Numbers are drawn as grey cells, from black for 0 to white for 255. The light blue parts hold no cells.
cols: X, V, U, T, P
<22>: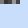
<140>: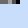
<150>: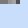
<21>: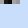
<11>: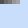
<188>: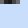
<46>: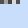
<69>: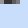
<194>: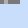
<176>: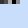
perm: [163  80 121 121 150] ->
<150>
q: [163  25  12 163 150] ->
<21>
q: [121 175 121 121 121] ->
<194>
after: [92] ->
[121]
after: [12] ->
[163]
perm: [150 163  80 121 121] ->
<150>

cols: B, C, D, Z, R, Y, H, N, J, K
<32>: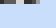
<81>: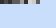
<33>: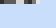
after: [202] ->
[92]
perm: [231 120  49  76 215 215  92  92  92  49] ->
<33>
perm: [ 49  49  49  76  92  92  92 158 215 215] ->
<32>

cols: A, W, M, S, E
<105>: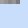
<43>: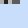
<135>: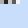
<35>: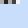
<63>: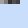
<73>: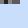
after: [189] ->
[92]
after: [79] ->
[65]

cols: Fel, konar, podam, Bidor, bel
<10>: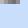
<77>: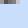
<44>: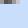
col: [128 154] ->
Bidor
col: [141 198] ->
bel

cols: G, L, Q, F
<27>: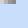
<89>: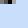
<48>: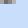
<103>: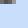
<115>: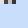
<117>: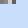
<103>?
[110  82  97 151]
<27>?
[209 180 151 137]
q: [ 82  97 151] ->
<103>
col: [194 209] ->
Q

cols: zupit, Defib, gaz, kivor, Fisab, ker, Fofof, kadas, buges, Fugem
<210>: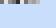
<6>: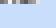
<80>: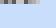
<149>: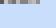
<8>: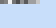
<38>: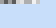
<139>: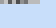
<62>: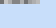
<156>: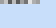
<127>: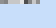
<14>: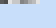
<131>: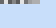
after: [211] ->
[227]
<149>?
[ 91 199 144 116 187 132 132 174 187 144]
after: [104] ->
[227]

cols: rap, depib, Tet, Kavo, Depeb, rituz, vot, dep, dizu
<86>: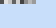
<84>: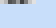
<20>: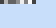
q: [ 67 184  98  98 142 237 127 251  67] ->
<20>
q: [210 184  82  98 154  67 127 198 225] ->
<84>
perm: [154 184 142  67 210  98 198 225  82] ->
<86>
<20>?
[ 67 184  98  98 142 237 127 251  67]

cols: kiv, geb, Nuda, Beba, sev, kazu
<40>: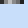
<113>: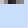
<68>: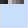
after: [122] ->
[137]
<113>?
[192 137  33  47 122 137]
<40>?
[ 47 137 192 137 108  33]
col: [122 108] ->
sev
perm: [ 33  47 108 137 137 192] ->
<40>

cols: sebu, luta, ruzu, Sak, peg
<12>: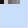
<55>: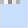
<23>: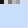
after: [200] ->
[105]
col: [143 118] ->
ruzu
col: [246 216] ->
luta

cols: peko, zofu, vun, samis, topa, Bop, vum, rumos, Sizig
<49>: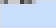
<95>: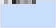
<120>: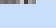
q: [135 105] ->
<49>
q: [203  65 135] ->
<49>
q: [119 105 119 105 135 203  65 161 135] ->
<120>
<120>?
[119 105 119 105 135 203  65 161 135]
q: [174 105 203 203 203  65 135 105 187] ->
<49>

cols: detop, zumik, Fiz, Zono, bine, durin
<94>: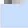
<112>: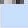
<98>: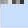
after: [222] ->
[81]
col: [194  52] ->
bine
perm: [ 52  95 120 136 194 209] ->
<112>
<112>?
[120 209 194 136  52  95]

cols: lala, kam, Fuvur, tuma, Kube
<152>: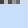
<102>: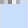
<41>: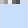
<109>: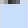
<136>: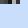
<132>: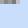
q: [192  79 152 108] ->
<152>
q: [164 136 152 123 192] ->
<132>
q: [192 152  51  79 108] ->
<109>
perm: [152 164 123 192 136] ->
<132>
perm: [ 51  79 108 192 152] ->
<109>
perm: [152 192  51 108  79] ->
<109>

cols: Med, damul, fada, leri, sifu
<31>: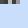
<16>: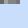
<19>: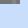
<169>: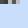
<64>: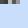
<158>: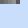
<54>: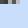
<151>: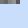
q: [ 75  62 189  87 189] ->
<169>
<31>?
[ 75  62 189  62 148]

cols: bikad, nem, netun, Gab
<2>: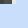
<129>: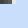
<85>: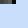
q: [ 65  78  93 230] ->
<129>
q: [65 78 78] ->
<2>
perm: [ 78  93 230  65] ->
<129>

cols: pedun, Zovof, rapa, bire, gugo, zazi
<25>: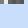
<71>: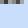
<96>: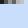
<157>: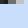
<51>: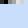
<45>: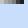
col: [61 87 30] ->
Zovof
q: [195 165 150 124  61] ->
<45>
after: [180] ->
[195]

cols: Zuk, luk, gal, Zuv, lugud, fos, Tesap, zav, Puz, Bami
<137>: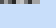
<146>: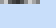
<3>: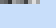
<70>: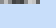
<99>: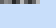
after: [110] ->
[97]
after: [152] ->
[207]

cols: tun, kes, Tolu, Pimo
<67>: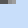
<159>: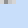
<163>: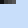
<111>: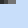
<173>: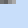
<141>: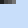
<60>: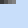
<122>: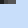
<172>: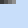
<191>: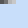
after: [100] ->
[144]
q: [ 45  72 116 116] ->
<111>
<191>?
[ 86 116 183 199]

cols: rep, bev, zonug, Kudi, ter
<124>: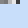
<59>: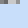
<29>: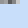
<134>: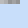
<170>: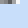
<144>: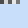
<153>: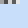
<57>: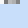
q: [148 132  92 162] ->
<170>
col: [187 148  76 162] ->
rep
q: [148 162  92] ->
<29>
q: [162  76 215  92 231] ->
<153>

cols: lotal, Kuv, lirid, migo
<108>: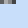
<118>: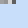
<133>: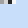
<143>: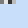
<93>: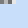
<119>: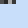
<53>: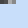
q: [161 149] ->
<118>
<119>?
[ 80  41 173  55]
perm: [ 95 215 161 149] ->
<118>
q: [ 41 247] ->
<133>
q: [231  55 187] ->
<143>
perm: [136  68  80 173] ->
<53>

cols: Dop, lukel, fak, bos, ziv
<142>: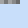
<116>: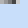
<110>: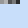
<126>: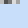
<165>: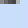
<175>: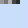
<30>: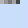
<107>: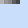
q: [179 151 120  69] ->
<116>
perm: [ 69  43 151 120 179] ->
<175>
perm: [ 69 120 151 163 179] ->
<30>

